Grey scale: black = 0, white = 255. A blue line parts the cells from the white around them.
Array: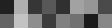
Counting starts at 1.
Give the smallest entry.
27
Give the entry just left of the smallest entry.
113
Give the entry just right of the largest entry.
142
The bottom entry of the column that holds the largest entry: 195
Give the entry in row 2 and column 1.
100

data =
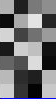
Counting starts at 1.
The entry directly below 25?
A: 101
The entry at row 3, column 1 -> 212
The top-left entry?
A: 177
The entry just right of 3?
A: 200
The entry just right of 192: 17
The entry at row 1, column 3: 121
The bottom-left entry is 206
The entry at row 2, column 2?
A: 170

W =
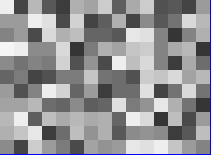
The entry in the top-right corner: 155
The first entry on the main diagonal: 238
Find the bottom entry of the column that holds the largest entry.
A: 139
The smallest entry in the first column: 101
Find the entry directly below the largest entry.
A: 139
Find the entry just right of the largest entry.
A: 238
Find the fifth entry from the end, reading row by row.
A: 224
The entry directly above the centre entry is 74
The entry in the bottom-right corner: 131
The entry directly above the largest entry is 131
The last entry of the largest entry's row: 53
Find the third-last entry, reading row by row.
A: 197
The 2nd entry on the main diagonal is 155
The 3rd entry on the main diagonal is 74
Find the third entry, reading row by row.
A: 184
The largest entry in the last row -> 238
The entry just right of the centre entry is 109
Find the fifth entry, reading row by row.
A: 60
